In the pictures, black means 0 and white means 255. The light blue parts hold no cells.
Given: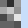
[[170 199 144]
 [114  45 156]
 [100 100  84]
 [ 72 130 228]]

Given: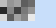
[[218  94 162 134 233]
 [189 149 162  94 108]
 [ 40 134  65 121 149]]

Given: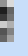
[[203 176]
 [146 218]
 [101 161]
 [ 85 130]
 [ 58 114]
 [ 31 101]]

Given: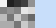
[[242  33  49  64 146]
 [188 118 202 146 104]
 [172 172 118 202 160]
 [131 146 131 230 218]]

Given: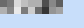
[[176 135 233 123 205 107  53 148 162]
 [107 123 218 191 176 176  79 135  94]]

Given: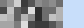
[[194 179  97 179 140  46 109 194 179]
 [165 165 125 221  73  59  59  85 125]
 [125 152 207  59  85 140 125 140 109]
 [ 73 194  97  73 221  46 109 109 179]]

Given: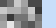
[[201 176 176 147 201  57]
 [163 229 147 101  86 131]
 [147  57 116 116 176 116]
 [ 86 116 201 163  72  72]]
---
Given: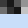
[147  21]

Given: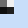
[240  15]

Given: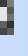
[123 230]

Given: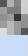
[207 124 155 156]

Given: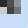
[145  66]

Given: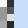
[ 50 152]

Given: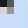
[ 88 212]

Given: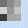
[164 151  61]

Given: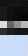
[ 19  12  15 221]
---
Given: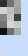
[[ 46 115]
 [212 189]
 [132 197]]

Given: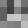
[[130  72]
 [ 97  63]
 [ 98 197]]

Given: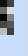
[[ 15  68]
 [108 219]
 [  6 129]]

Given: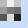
[[185 238]
 [155 122]
 [ 88 218]]

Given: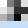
[[252 125]
 [229 189]
 [177 139]]

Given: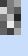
[[ 62 126]
 [214 122]
 [122 184]]

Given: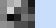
[[139 172]
 [135 213]
 [121  10]]
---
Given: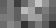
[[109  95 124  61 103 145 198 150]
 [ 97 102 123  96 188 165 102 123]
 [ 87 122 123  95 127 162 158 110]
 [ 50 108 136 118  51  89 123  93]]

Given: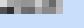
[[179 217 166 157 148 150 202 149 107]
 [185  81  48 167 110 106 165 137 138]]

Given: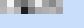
[[182 177 243 138 111 162 235 162 138]
 [162 183 206 182  28 123 169 175 182]]

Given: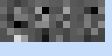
[[106  95  79  62  77  92 106 101  92  90 112  88  83  93  93]
 [129 109  73 136  95  81 159   2  82  79 162  90  89  55   8]
 [ 83  85  50 120 119  95  63 153  97 113  67  89  78 119  82]
 [137 106  73   2  38  91 134 138  93  62 146  89  86 123  80]
 [ 70  82 132 108  89  85  73  43  85  82  70  91 100  67 127]
 [ 67  81  83 217 157  87  72  21  85 120  69  89  87  50  67]]

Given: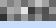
[[105 165 131 156 111 147 197 162]
 [153 102 172 163 229  58 112  81]
 [ 94  49 142 101 156  98 147  84]]

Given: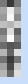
[[120 120  56]
 [164 167 235]
 [137 154 248]
 [207 191 181]
 [ 97 120 220]
 [129 149 251]
 [ 93 108  86]
 [221 182 100]
 [116 115  57]
 [201 161  72]
 [222 181 103]]

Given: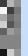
[[144  60 182]
 [118 246  62]
 [129 168 110]
 [123 207  86]
 [138  99 157]
 [132 133 132]
 [133 133 132]
 [148  22 205]]

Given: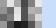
[[232 159 228 167  73 129]
 [171 146 108 223  83 178]
 [216 104 125 231  82 147]
 [171 152  74  27  34  87]]

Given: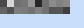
[[136  73 215 112 118 151  39 112 140 129]
 [ 62 100  82 125 122 113 129 113  83  86]]
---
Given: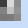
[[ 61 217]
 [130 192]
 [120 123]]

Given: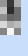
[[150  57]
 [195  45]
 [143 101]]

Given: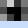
[[120 206]
 [ 74   3]
 [156  62]]

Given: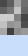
[[ 73  95]
 [ 98 119]
 [206 204]]

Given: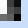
[[251  62]
 [246  82]
 [108  94]]

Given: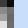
[[ 60  12]
 [138 112]
 [160 104]]

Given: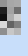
[[147 167]
 [ 31 162]
 [ 15 174]]
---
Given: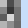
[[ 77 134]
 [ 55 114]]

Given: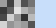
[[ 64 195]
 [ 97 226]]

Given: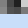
[[70 32]
 [81 74]]

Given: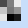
[[127 235]
 [119 149]]

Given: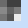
[[ 63  63]
 [ 97 124]]

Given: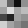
[[ 99  15]
 [222 166]]

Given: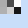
[[ 75 250]
 [209  21]]
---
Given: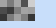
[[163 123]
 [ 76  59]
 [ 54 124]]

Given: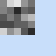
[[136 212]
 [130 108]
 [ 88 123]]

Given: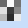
[[106 250]
 [224  59]
 [185  44]]

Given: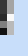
[[ 54 164]
 [ 54 164]
 [ 41 248]]

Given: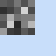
[[ 93  84]
 [ 48  65]
 [100 173]]

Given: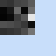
[[56 51]
 [ 7 25]
 [ 4 11]]
